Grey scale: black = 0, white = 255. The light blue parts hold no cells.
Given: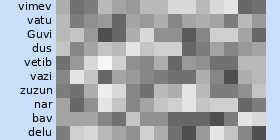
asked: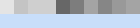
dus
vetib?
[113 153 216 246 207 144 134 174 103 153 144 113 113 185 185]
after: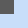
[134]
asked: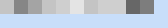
nar
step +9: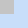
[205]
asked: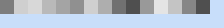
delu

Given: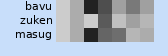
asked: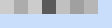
zuken
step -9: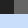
[25 92]

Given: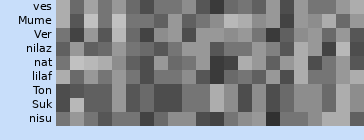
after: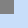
[86]
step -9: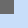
[97]
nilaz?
[ 96 152  96 106 152 117 106  86 117 152 152  86 117 117 152 129  86 173
 152  67 184  77]
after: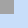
[117]

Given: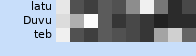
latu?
[231  81  63  91  81 141 240 119  43  72]
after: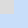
[175]
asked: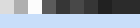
Duvu

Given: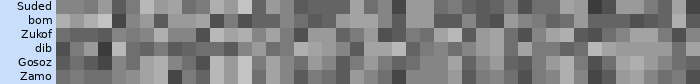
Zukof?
[111 100 100  91 133 123 133 175 133 133  80 184 163 175 133 163 123  80
 154 154 100 123 154  80  91 123 111 163 184  91 154 163 111  80 133 163
 175  91  80 111 133 163 163 123  80 133]
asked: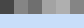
Gosoz
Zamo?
[111 123 111 111 133 142 163 175  70 123 100 184 154 195 111 163 133  91
 123 111  91 154 133 111  70 133 133 133 154  91 123 133 111  80 123 133
 175 133  70  91 154 163 133 111 123  80]
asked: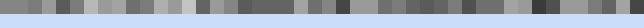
Suded
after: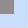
[163]

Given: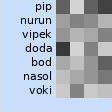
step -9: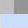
[182 140]
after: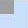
[130]
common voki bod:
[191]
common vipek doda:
[130]
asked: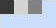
doda

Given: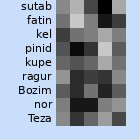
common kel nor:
[126]
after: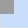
[71]
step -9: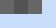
[93 74 93]

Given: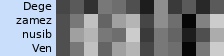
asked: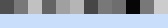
Ven
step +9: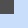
[88]
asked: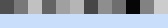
zamez
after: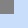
[204]
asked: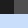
nusib

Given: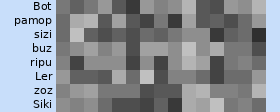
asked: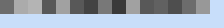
pamop
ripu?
[130  67 142 142 142  67 142  67 142 180 161  67 120 130 108]

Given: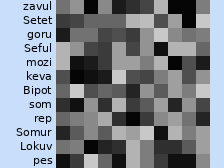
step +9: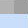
[188 168]
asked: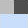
Setet
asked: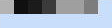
mozi
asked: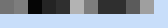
Lokuv
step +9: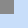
[146]
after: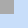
[47]
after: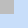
[79]

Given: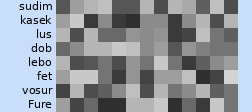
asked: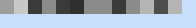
kasek
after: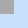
[95]
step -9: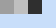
[149 182  38]
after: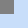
[116]

